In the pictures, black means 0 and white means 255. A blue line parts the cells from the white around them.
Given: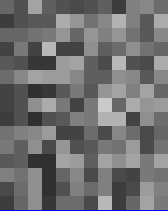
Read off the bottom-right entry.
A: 121
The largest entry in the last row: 184
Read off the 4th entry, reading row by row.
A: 95
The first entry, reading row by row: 102
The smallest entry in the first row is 61
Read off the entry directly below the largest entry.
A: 178
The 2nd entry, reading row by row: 81
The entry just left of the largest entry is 121
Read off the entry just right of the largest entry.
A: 102
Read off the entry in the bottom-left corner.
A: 61
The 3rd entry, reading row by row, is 163
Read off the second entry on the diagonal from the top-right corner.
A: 89
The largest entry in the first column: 128
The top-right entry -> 108
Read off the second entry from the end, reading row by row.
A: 163
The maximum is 202
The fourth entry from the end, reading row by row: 61
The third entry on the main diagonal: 114

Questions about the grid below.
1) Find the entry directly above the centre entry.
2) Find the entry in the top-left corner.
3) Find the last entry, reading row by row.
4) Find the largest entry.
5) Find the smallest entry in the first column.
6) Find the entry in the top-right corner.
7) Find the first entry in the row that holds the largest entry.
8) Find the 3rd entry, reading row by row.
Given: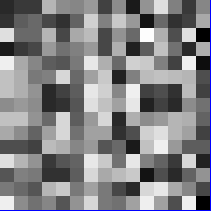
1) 208
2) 41
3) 0
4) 253
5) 26
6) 134
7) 223
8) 57

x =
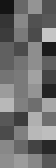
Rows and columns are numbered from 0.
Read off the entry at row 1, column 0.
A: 53
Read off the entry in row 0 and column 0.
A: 20
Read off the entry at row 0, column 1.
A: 104
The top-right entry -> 81
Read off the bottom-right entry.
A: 88
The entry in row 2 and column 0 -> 60
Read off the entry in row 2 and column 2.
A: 75
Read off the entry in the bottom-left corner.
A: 142
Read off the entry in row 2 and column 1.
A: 122
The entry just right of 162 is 67

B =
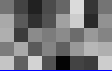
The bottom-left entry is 197
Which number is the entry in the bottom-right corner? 205
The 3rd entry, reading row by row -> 33
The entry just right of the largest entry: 54
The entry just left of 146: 41
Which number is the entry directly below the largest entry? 205
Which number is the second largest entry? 211
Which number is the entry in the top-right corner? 116
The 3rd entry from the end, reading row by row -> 67
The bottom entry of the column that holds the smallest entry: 4
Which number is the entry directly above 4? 96
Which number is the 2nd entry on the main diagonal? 90
